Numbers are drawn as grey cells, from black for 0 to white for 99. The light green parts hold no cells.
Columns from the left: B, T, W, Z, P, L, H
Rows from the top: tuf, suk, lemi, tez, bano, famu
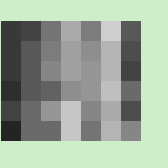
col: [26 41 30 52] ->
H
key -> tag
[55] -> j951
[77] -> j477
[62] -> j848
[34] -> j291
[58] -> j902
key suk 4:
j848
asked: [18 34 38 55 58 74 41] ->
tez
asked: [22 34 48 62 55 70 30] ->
suk
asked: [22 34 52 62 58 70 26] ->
lemi

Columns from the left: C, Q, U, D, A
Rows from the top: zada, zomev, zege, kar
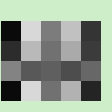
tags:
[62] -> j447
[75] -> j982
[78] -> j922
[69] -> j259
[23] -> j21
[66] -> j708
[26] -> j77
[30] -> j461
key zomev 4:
j708
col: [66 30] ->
D
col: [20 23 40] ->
A
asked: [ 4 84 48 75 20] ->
zada

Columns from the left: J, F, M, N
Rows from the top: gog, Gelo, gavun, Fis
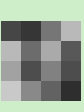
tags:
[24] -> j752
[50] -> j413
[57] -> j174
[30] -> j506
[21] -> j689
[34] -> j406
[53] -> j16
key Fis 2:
j16
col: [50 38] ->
M
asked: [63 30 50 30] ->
gavun

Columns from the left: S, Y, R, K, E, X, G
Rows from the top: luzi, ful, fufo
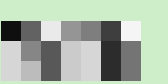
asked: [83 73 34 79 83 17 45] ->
fufo
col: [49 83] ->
E

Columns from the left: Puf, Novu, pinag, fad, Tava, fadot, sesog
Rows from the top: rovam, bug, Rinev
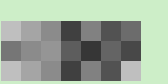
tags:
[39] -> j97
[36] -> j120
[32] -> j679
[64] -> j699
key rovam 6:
j679
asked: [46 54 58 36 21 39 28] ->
bug
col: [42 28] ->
sesog
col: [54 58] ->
pinag

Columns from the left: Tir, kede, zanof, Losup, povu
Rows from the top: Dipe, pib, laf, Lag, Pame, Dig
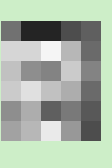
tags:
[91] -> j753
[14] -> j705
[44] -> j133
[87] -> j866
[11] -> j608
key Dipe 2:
j705
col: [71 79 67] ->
Losup
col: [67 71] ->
kede

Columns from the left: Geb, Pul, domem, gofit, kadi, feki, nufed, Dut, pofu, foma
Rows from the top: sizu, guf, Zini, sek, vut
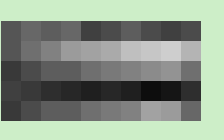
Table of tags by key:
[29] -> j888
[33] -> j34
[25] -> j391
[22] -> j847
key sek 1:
j391
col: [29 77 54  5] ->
Dut
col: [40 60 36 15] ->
gofit
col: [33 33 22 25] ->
Geb
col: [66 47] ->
feki
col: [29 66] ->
feki

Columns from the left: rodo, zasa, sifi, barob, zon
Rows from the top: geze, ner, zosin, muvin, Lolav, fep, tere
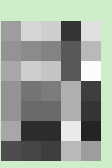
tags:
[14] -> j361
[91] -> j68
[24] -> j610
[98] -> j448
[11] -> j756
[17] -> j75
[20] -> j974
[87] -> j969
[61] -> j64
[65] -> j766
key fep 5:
j361
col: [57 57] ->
rodo
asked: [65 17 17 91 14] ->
fep
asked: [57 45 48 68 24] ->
muvin
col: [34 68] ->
barob
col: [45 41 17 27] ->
zasa
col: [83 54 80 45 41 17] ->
zasa

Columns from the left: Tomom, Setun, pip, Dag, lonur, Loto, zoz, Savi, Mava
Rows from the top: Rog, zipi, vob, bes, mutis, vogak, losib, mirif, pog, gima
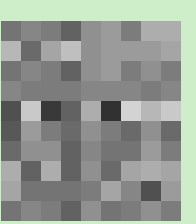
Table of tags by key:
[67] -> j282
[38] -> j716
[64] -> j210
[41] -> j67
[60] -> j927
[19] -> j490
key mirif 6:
j67
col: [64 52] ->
zoz
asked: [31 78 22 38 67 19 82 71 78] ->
mutis
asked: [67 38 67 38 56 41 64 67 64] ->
mirif
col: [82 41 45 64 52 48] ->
zoz

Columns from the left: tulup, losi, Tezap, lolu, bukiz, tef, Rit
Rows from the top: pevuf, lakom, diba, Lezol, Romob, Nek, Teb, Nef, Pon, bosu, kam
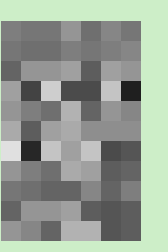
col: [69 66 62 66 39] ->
lolu
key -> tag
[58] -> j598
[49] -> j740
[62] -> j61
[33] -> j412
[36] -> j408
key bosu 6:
j412
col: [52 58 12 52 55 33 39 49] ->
Rit
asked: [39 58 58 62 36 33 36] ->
bosu
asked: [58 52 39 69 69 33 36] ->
kam
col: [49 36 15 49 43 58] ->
losi
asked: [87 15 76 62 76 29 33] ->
Teb

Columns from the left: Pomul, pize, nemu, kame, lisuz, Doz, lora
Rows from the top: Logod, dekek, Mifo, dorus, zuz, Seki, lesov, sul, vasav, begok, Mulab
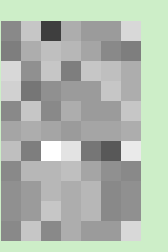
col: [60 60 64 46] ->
lisuz
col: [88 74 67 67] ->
kame
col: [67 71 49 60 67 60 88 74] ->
kame
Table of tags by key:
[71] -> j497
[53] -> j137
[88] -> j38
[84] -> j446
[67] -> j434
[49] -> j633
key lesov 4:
j38
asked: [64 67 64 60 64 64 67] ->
Seki
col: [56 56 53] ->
Pomul
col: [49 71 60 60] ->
pize

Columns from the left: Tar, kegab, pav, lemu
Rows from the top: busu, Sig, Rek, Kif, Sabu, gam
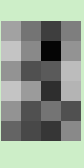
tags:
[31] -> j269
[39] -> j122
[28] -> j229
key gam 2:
j229
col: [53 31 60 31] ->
kegab

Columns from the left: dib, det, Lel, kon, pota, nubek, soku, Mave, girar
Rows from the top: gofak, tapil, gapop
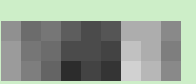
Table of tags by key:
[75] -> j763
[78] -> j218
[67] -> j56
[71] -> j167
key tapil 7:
j763
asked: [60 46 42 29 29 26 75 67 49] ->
tapil
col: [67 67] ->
Mave
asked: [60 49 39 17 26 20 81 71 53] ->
gapop

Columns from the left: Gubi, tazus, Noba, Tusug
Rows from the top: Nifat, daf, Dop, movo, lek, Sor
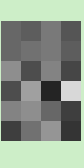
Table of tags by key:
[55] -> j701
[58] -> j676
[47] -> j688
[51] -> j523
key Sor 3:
j676
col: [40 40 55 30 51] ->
Gubi
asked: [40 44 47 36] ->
daf
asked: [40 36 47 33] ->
Nifat
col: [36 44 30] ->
tazus

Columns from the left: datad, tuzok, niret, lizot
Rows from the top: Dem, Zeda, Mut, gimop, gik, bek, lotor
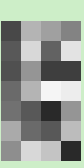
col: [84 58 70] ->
tuzok
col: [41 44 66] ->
datad
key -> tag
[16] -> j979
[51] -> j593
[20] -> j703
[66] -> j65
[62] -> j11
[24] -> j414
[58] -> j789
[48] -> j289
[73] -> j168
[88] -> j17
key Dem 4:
j593
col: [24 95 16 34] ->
niret

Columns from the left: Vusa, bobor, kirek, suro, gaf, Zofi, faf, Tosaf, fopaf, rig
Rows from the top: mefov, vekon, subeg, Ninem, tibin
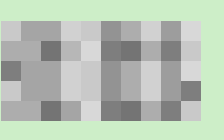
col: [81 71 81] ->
suro
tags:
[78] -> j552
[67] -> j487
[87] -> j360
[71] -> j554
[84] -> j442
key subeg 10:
j442
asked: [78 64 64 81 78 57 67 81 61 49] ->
Ninem
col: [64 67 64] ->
bobor

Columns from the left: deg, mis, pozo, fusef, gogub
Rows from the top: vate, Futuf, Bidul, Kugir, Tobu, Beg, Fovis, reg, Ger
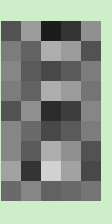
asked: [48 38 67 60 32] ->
Futuf
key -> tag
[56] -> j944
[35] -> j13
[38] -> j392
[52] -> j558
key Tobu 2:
j944
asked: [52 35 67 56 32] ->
Fovis
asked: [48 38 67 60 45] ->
Kugir
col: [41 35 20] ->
mis
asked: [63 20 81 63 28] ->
reg

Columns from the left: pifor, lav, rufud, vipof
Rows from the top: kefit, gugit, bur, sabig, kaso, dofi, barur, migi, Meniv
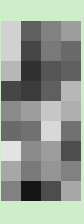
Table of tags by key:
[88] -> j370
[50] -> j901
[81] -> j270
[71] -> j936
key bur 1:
j936
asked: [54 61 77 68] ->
kaso
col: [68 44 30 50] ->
vipof
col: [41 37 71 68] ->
vipof

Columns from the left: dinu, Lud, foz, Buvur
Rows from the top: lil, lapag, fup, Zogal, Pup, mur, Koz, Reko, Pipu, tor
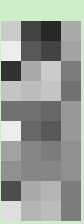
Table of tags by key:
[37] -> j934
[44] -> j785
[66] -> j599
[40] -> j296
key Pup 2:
j785
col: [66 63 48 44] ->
Buvur
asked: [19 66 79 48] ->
fup
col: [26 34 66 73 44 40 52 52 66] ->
Lud

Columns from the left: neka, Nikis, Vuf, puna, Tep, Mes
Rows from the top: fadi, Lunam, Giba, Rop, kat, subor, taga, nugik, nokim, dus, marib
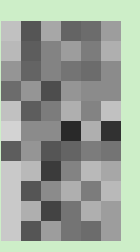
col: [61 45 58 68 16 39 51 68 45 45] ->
puna
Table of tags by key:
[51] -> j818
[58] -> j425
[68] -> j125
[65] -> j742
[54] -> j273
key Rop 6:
j273
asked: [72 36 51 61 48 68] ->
Lunam
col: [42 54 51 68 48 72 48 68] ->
Tep
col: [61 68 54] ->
Mes

